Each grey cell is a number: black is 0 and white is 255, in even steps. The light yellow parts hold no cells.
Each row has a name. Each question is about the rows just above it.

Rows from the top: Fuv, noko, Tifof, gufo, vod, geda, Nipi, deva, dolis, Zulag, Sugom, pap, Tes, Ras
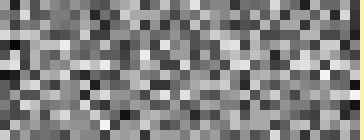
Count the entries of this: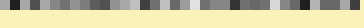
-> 36
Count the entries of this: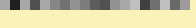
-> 19
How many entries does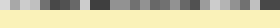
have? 28

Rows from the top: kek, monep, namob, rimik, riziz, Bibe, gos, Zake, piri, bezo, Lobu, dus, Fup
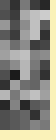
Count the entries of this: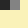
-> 2
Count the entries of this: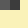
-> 2

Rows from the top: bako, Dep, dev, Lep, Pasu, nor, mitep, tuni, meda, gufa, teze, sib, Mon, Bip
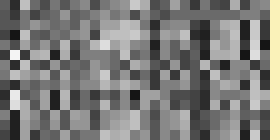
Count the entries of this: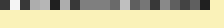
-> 21
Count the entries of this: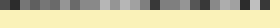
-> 27
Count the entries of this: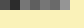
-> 7

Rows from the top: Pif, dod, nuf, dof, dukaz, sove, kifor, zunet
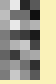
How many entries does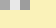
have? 3
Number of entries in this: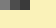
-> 3
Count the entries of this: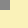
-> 1
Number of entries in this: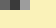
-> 3

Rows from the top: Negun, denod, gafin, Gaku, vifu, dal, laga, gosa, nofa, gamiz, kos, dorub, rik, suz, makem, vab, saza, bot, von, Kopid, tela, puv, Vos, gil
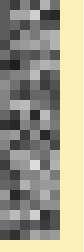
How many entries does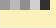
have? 5
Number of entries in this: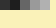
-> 5
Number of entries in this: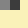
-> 2
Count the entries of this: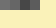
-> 4
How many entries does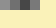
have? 4

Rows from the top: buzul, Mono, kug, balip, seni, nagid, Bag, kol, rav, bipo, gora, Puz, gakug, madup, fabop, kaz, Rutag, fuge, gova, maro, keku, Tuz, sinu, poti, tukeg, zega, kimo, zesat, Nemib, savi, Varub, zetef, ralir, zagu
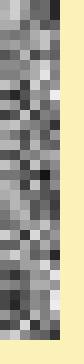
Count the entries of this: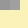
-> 2
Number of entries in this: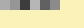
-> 6
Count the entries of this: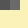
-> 2
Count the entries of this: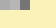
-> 3
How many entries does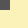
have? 1
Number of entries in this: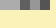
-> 5
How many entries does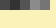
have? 5

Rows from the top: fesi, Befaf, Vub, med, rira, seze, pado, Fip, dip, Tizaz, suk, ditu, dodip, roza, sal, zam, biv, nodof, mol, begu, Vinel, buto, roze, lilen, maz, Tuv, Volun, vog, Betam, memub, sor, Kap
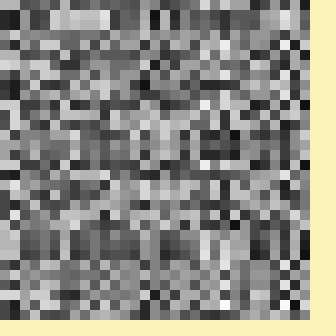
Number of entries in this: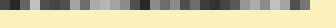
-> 31
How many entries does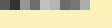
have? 9
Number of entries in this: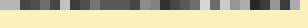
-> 30

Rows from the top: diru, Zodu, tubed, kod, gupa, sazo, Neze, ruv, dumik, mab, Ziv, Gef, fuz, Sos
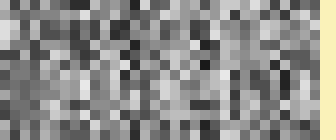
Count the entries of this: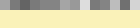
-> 14
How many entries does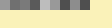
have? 9
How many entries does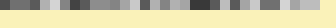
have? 32
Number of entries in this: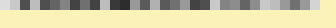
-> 32
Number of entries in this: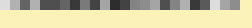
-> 24
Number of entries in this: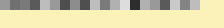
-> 20
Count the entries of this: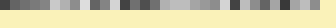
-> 32

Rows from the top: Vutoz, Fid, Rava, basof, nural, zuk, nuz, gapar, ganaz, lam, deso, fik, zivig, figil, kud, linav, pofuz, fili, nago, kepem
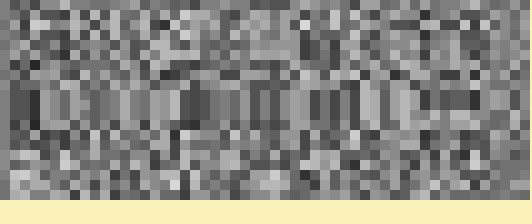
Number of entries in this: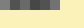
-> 6
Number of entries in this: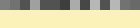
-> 14
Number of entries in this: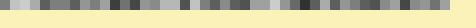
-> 45
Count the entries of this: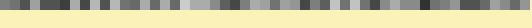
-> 53
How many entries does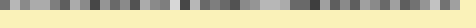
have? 46
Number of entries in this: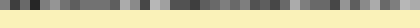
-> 42
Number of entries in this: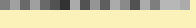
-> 19

